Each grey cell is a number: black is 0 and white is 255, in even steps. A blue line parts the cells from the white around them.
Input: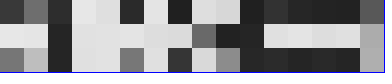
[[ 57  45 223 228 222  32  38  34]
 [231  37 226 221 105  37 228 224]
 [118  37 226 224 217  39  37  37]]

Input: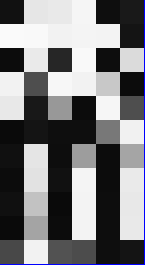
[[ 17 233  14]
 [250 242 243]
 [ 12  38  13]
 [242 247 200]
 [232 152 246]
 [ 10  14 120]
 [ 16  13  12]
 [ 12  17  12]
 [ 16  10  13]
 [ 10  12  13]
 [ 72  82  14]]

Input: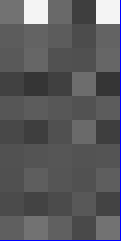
[[114 105 244]
 [ 92  92  99]
 [ 89  81 102]
 [ 65  64  53]
 [ 86  87  92]
 [ 72  80  62]
 [ 81  86  84]
 [ 80  85  94]
 [ 75  75  67]
 [ 95  96 114]]

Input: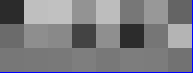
[[ 43 193 189 152]
 [107 137 143 118]
 [119 121 120 124]]

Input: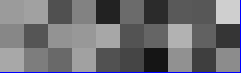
[[155  80  34  43  87]
 [135 147 167 101  97]
 [168 105  81  21  62]]

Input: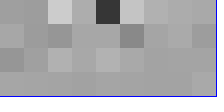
[[159 204  54 177 169]
 [167 150 167 165 157]
 [150 177 178 163 164]
 [166 164 165 163 169]]

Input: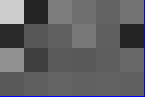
[[205 125  99]
 [ 42  96  95]
 [145  90  94]
 [ 89 100  98]]

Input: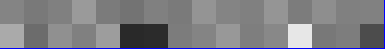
[[132 128 123 128 148 128 124 128]
 [170 144 157  43 132 126 231 125]]

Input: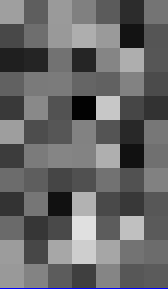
[[159 154  91 116]
 [ 72 153 154  85]
 [ 31 114 133  86]
 [ 97 123  97  75]
 [ 57  82 199  50]
 [158  86  84 119]
 [ 60 133 175 112]
 [108  69 114 129]
 [ 51  17  73  87]
 [106  73  92  90]
 [156 167 166 108]
 [153  92 133  91]]
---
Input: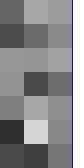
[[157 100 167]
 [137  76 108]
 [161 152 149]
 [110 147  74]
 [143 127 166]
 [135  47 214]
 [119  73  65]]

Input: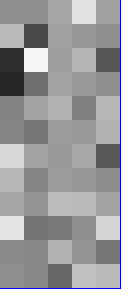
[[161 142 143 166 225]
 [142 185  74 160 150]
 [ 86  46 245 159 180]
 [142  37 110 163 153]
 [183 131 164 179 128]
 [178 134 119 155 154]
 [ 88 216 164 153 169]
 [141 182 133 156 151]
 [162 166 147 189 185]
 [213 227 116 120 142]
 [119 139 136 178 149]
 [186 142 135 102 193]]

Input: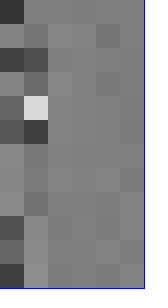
[[127  52 127 127 125 127]
 [127 131 117 134 131 117]
 [125  65  78 127 129 127]
 [125 132 108 135 130 121]
 [124 100 217 131 129 128]
 [123  87  63 131 129 128]
 [128 136 120 130 128 128]
 [123 134 122 132 129 132]
 [131 137 114 126 127 125]
 [131  81 136 124 128 124]
 [125 102 138 126 127 131]
 [131  64 142 124 127 123]]

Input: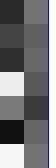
[[115  42]
 [ 97  68]
 [104  47]
 [ 88 237]
 [ 58 122]
 [102  18]
 [115 246]]

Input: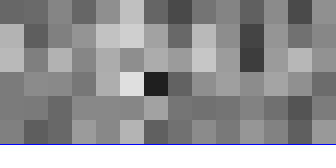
[[144 103 106 133 102 143 192 101  73 116 132  96 139  74]
 [135 179  94 128 148 194 207 162 104 185 141  68 149 113]
 [146 185 127 178 134 172 142 172 155 198 156  61 155 183]
 [108 123 139 137 119 174 223  31  98 143 159 140 164 144]
 [124 123 122 104 136 136 134 162 117 113 116 130 112  84]
 [153 128  94 104 155 136 180  96 113 139 121 150 130  95]]

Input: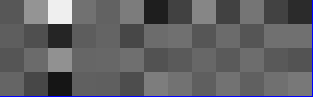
[[ 43  87 148 239 113  98 124  30  65 134  65 117  66]
 [112  94  79  37  93 100  71 108 112  86 107  85 112]
 [ 83  85 107 145 102 103 111  82  90 103  90 109  89]
 [120 101  71  21  96  95  77 125 114  95 114  96 112]]
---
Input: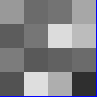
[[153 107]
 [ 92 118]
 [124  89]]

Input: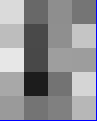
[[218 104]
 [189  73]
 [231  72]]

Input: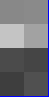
[[136 138]
 [196 162]
 [ 75  69]]

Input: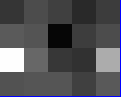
[[ 53  76]
 [ 90  84]
 [254 103]]

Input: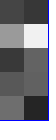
[[ 69  55]
 [154 241]
 [ 57  99]]

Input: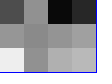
[[ 77 145]
 [150 138]
 [238 145]]
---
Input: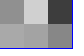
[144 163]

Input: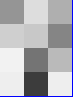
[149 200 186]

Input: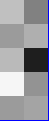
[192 175]

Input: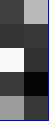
[64 55]

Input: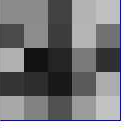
[139 141  36  90 194]

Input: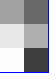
[163 175]
